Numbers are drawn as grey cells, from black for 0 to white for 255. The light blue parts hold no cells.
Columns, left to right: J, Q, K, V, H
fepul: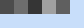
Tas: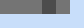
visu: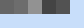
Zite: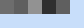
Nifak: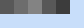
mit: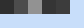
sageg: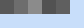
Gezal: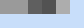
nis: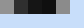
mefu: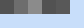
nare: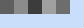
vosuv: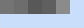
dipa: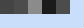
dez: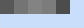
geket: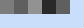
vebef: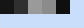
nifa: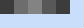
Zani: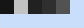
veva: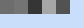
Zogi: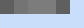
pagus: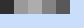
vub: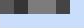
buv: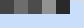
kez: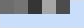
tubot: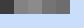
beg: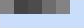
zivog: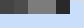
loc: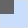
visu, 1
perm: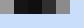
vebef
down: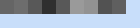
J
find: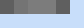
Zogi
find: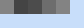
beg

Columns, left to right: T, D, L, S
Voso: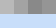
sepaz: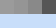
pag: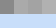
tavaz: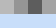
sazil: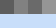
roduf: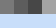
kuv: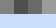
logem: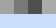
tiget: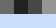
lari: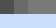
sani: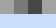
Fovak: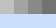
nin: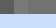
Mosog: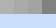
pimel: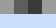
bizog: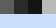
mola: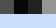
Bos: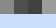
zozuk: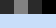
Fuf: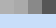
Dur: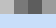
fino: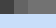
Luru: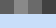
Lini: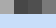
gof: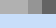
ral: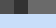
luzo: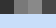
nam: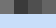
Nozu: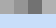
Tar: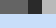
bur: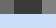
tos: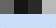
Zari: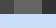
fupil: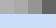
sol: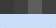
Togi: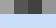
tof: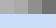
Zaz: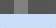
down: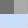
T
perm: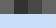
Zari
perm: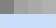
Mosog
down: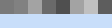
T
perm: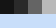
tos
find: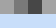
sani
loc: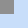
tof, 3

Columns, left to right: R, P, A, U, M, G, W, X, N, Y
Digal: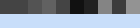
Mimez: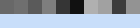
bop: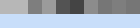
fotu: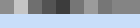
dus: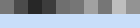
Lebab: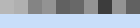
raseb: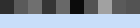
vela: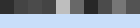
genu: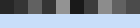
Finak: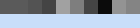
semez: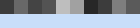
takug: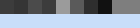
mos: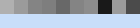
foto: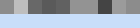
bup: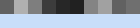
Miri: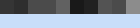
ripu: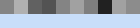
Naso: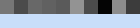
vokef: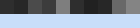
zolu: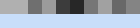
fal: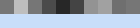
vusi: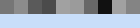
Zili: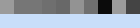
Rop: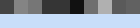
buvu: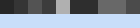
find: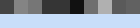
Rop
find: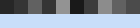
genu
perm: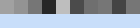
fal
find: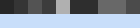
buvu

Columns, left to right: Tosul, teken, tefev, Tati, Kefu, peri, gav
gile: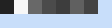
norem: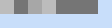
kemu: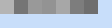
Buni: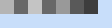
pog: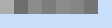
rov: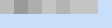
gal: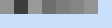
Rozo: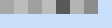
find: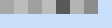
Rozo
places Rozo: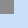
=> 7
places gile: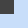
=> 7
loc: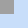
Rozo, 3
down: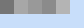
Kefu
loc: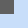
gile, 6
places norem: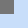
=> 2 5 6 7

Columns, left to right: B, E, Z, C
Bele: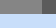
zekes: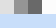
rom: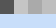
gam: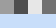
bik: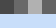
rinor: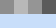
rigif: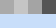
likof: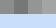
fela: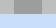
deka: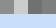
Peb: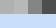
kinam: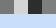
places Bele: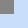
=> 1 2 3
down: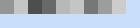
E

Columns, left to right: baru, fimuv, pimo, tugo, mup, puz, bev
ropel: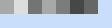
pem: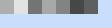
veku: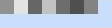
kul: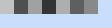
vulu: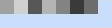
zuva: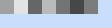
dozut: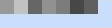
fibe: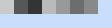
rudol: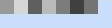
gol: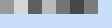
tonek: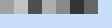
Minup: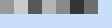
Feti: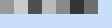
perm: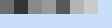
Minup
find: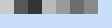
fibe
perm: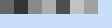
tonek

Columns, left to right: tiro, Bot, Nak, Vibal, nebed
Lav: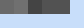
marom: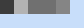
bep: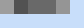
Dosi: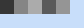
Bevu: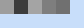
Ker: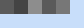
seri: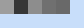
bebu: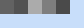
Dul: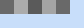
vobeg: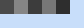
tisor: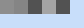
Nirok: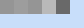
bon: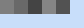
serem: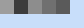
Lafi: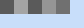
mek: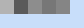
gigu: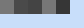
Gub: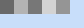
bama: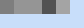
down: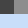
Nak
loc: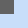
bebu, 1
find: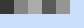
Dosi

